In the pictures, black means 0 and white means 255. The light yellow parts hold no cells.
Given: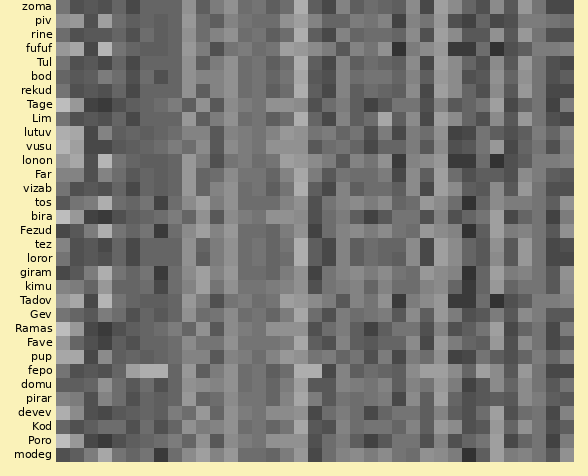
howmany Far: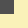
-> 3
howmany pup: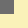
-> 3
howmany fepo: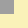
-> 4

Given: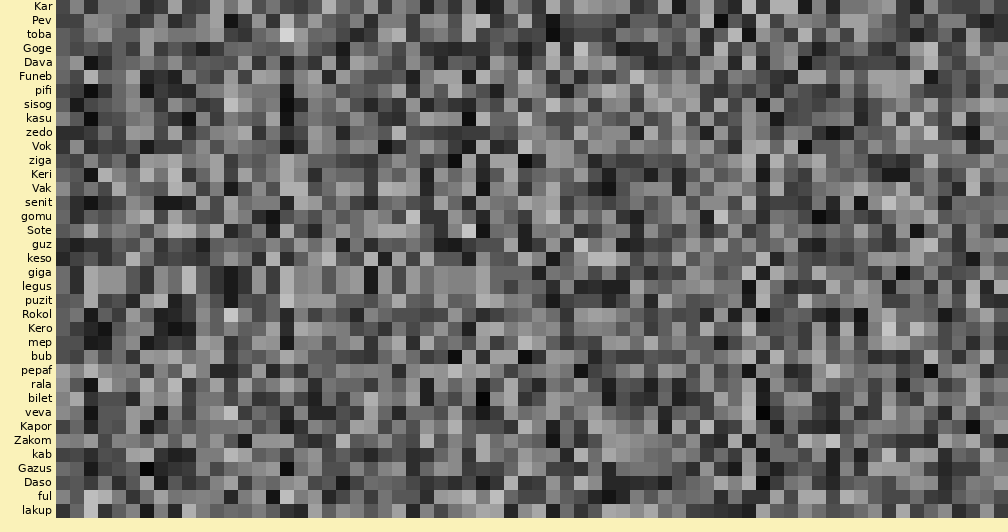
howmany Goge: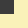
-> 8
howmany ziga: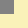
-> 3
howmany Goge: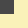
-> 6
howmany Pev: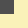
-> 6
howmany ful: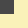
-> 7
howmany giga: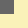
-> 5
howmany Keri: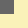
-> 9

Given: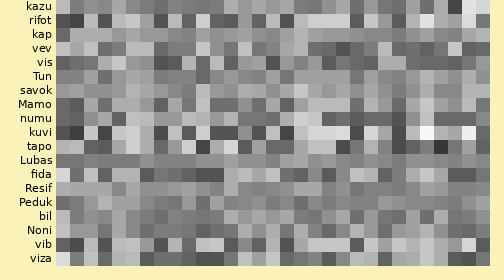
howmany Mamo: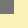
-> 2
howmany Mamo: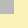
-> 4
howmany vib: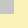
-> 7

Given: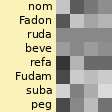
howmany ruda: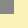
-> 4
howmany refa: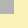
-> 1
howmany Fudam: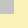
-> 0
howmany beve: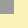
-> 2
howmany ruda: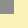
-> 0

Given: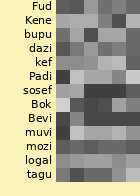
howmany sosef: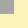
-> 1
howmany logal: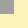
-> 3
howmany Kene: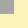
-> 1
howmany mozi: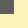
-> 3
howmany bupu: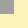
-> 0
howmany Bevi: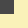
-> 5

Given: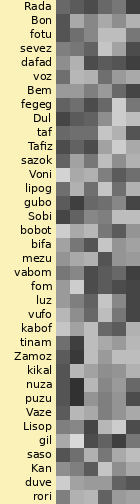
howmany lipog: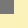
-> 0
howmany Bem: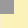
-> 3
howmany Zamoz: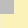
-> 3

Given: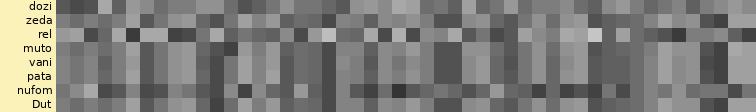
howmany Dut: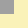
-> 5
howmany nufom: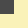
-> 6

